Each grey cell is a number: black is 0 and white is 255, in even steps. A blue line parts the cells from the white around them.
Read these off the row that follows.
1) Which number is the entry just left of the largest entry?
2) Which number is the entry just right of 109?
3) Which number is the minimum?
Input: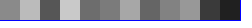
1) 86
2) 123
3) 32

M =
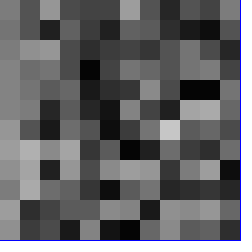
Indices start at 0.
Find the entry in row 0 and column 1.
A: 83
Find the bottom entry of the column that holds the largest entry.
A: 138
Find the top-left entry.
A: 124
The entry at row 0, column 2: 150
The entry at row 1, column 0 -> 116
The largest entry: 198
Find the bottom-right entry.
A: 46
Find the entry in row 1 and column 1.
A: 83
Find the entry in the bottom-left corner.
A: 144
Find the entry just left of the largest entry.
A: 116
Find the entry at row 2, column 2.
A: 150
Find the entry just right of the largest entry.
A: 91
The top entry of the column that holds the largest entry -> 38
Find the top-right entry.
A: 124
